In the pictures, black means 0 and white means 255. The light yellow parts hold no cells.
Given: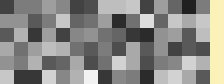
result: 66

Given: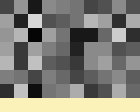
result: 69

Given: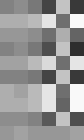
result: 130

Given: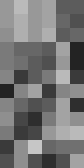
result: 152

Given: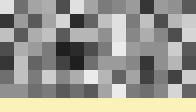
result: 224
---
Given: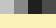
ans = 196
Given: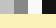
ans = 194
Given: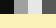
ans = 14
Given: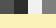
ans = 82
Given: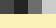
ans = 71
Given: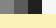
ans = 132
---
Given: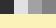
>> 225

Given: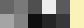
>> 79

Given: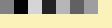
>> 182

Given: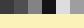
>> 20

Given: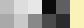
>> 231

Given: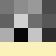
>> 141

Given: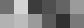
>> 79
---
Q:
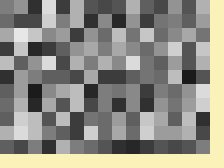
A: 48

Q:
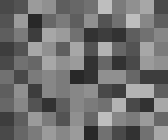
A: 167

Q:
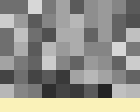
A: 204

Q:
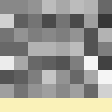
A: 65

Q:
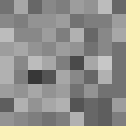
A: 114

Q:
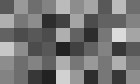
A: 88

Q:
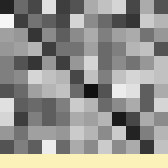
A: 139
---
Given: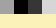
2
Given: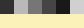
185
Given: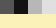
18
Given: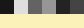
222
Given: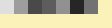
157
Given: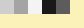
164
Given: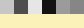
78
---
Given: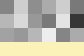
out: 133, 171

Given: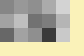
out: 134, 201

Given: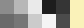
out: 140, 75

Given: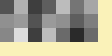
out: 83, 106

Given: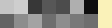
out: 197, 110

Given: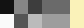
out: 18, 157

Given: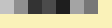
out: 195, 119

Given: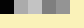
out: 3, 148
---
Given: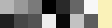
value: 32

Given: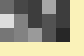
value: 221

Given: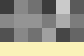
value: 136

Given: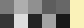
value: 54

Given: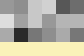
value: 221

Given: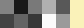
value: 67

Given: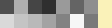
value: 217
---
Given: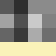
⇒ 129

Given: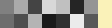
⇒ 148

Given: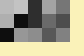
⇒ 77

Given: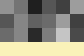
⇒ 64

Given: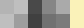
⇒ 170

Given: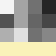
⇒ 70
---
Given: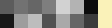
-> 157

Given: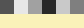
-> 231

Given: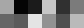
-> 91

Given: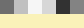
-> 192

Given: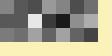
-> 111

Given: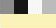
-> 21

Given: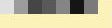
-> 155

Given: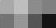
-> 151
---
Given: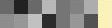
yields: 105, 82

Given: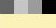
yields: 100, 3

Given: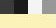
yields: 58, 151

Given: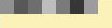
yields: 144, 156

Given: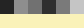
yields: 36, 197

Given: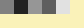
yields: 128, 225

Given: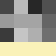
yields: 70, 111
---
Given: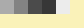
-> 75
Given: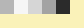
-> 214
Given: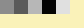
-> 183
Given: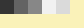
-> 135
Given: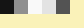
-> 249
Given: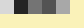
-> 116
